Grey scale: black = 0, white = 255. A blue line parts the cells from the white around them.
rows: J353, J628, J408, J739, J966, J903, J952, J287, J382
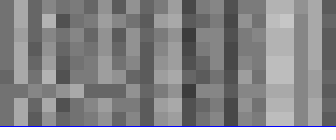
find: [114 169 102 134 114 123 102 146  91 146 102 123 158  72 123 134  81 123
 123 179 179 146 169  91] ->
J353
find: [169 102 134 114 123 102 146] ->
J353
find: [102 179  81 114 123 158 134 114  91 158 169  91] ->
J628

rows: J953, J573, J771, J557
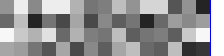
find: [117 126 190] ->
J953
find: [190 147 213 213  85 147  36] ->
J953
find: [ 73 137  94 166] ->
J557
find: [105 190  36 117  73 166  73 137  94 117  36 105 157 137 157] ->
J573
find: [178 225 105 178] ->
J771
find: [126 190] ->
J953

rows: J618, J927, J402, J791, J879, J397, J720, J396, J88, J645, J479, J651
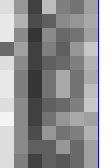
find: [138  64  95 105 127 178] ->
J879
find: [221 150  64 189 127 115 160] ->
J618
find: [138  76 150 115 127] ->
J645
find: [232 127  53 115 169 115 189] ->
J720
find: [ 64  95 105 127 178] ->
J879

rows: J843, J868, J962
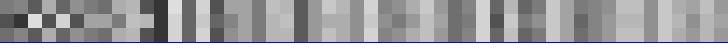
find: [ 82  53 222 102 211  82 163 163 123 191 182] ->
J843
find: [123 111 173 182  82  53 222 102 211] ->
J843

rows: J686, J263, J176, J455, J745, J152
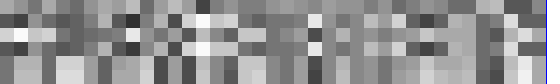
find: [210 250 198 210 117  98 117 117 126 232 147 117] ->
J263
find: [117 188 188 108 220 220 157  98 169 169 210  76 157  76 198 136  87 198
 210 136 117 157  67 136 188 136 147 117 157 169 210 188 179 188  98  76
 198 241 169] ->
J152
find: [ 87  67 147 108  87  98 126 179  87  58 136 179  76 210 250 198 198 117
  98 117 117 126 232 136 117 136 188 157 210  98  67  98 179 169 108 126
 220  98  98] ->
J455
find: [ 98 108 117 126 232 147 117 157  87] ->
J176
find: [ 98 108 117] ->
J176
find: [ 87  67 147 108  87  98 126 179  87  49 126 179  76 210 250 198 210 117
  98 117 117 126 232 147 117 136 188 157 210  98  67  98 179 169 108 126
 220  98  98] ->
J263
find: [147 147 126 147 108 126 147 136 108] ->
J686

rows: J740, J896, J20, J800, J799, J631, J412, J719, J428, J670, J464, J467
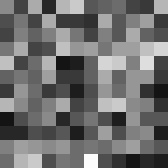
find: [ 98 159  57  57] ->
J631
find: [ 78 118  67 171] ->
J896
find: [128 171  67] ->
J719

